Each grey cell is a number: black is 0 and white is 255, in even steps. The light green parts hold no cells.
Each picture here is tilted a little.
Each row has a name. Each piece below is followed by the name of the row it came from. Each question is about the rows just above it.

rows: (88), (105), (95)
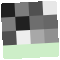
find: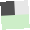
(88)
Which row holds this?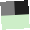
(105)
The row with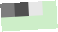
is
(88)
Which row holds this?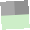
(95)
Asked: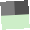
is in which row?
(88)

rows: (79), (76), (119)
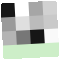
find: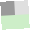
(76)
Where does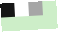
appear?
(79)
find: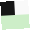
(119)

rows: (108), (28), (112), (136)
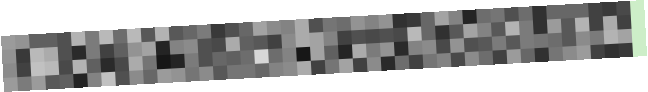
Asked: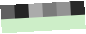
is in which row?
(112)
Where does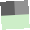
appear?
(28)
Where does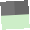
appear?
(136)

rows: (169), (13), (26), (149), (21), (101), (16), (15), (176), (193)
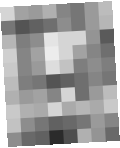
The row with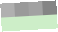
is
(16)
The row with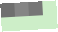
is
(101)
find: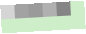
(169)
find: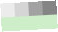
(149)
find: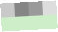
(21)
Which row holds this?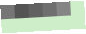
(101)

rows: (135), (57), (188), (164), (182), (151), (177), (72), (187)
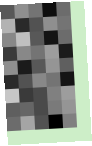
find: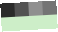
(57)
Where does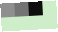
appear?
(135)
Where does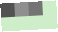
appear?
(57)
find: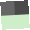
(72)

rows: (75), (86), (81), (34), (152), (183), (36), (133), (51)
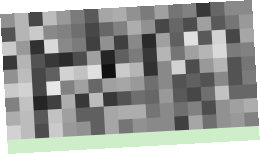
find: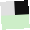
(152)
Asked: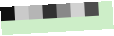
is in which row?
(152)

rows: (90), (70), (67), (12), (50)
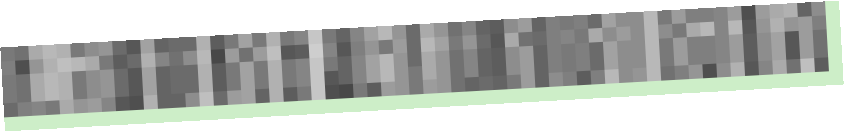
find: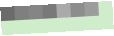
(70)
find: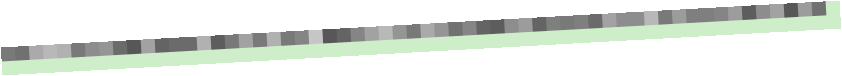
(12)
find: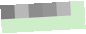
(50)
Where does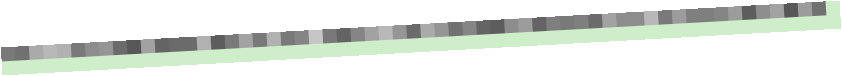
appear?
(67)
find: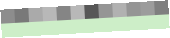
(70)

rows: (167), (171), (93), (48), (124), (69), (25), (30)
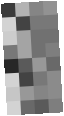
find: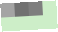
(48)
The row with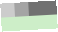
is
(93)
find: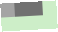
(93)
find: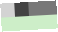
(171)

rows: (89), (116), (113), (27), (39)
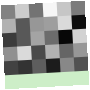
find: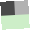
(27)
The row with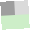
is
(116)
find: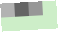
(27)
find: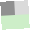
(27)
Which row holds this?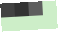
(39)
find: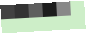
(39)
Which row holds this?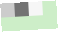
(89)

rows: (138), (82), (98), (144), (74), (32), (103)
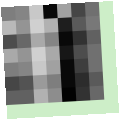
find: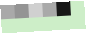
(144)
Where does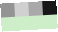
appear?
(144)
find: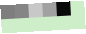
(74)
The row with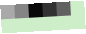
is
(98)
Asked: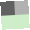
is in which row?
(103)
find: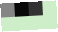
(98)

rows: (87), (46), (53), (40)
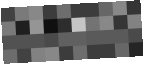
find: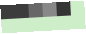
(87)
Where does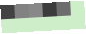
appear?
(40)
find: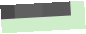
(53)
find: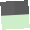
(53)
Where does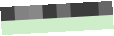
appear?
(40)
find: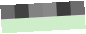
(40)
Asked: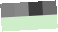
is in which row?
(40)

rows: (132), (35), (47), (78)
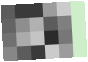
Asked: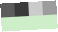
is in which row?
(78)
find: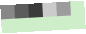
(78)

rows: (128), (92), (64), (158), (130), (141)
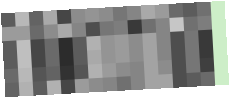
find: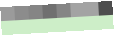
(141)
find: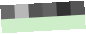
(130)
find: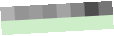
(64)
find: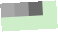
(128)
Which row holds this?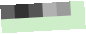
(130)
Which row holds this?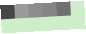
(141)
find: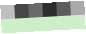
(158)

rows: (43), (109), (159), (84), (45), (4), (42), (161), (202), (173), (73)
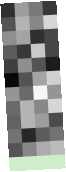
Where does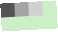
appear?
(4)
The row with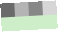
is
(161)
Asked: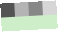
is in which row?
(109)
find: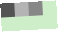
(109)
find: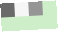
(42)

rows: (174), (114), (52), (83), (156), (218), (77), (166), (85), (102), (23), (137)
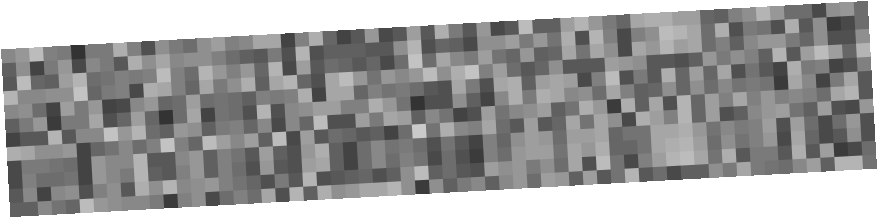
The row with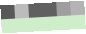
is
(174)
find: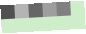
(77)
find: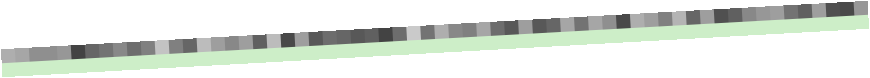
(166)
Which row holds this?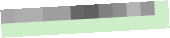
(174)
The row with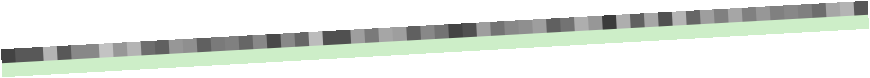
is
(77)

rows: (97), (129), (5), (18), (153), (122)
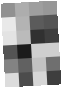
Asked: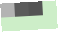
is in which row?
(129)
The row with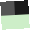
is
(18)
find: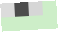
(122)

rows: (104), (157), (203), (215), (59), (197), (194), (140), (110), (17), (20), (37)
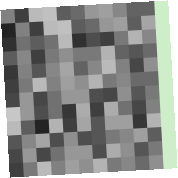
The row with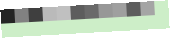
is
(157)
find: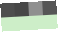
(194)
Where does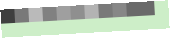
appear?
(197)

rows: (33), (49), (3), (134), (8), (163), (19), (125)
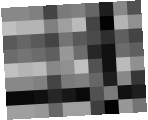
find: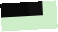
(19)
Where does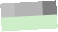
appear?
(49)

